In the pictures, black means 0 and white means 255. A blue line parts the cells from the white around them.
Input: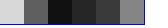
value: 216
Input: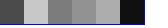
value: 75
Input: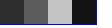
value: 46
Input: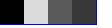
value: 1
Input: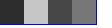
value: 45
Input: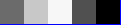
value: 107
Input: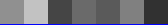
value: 144
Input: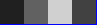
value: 32
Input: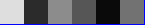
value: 222
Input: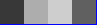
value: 56
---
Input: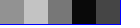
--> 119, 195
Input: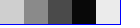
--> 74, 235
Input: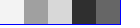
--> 216, 243
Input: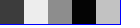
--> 141, 237
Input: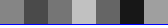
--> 193, 193
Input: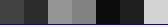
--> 129, 211
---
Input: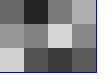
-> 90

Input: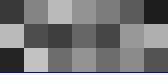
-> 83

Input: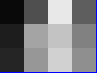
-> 143

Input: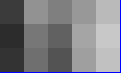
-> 193

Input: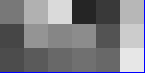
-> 231

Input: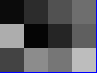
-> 189

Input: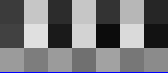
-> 139

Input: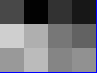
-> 145
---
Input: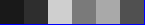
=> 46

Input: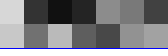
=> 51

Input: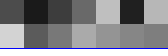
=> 26

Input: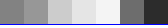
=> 151

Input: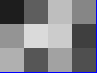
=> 94

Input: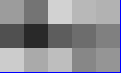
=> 116

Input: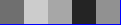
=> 204

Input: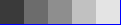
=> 108

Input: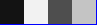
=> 242

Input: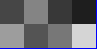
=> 132
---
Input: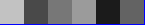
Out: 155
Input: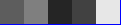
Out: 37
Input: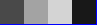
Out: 163
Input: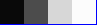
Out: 76
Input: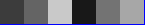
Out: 24
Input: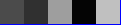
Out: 158
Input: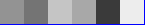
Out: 168
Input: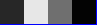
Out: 231
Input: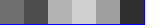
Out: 208
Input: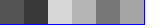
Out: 181
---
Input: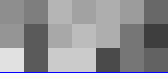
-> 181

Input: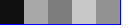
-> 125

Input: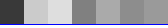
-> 222

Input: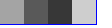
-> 55

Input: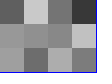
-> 116

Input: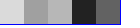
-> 183
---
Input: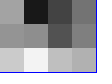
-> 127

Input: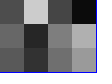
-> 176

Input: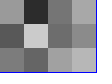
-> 139

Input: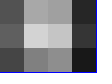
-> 53

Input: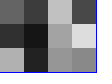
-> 221

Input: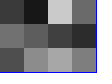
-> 44
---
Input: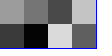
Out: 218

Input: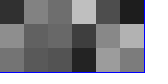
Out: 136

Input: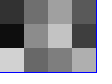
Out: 195

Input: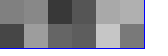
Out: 198

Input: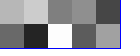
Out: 92

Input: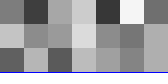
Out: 118

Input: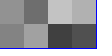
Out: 64
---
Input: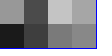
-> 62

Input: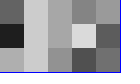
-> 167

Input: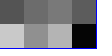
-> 144

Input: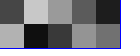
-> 57

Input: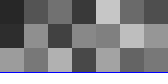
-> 128

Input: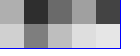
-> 190

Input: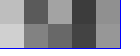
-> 104
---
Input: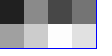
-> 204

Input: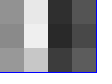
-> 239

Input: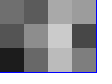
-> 141

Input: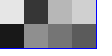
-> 143

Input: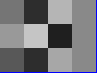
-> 197

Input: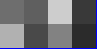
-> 73

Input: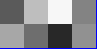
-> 110

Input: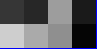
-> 170

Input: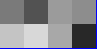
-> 216
